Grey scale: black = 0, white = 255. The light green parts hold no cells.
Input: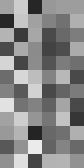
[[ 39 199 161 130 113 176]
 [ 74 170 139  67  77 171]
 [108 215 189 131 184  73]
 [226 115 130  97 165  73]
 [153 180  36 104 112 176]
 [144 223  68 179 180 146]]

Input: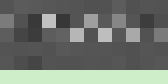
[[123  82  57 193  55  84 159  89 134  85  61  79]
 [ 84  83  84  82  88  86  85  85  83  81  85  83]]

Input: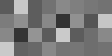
[[124 143  93 136  51 145  85 198]
 [202  98 104 136 116 118 110 114]]

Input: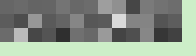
[[ 92  77 151  90 100 134  87  90 218 132 132  84  93]]

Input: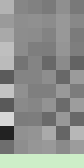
[[154 142 144 140 152 136]
 [191 140 126 125 149 126]
 [ 91 132 132 142 104 155]
 [ 89 138 134 147 107 157]
 [ 34 145 148 170 101 183]]

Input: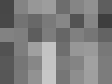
[[ 72 115 104 122 135  83 134  62]
 [ 82 126 160 195 110 151 154 120]
 [ 87 120 146 199 118 142 159 124]]

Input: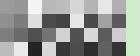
[[144 125 222  76  68 230  75 162  91]
 [188 234  35 216  55  76  47  97  52]]

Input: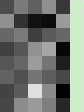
[[144  51  18  12 154]
 [ 65  87 145 166   7]
 [ 98  80 117  94  71]
 [ 71 139 154 127  39]]

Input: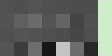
[[ 83  96 107  84 100  68  81]
 [ 85  61 110  22 196 109  40]]
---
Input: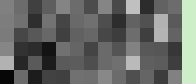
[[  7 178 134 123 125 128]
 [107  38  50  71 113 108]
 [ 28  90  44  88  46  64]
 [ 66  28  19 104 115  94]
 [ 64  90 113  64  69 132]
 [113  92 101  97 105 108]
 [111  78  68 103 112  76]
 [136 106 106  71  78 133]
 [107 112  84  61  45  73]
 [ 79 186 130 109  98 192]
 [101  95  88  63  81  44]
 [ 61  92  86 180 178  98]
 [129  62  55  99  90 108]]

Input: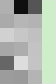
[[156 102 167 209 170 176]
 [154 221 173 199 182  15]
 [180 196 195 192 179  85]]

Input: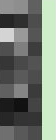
[[111  39  26  96  69  54  79 212  38 147]
 [ 89  51  17 133  90  73 127 153  47 142]
 [ 76  52  68  59  77  83  61  85  77  96]]

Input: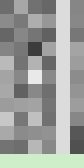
[[115 169 199 156 168 164 186 132 102 139 109]
 [110 139 119 160  97 136 115 119 135 121 167]
 [183 143 192 163 136 233 179  60 117 174 113]
 [136 146 113 117 111 137 102 163  97 151 103]
 [220 220 220 220 220 220 220 220 220 220 220]
 [ 80  87 135 157 148 140 157 164 119 136 134]]

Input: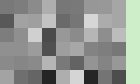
[[163 138 144 125  88 121]
 [111 134 144 143 162 125]
 [101 138 156 208 159 139]
 [ 36 181  80  75 195 174]
 [174 121 158 152 106 119]
 [213  99 167 139 118 121]
 [ 37 148 131 182 214 151]
 [116 132 126 142 172 152]
 [ 77 152 119 188 166 166]]

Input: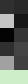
[[161  47   3 196  48]
 [ 64  69  53  23  41]]

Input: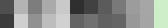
[[ 59  79]
 [207 179]
 [145 125]
 [189 170]
 [209 201]
 [100  47]
 [113  65]
 [ 97  91]
 [101 121]
 [152 156]
 [165 166]]
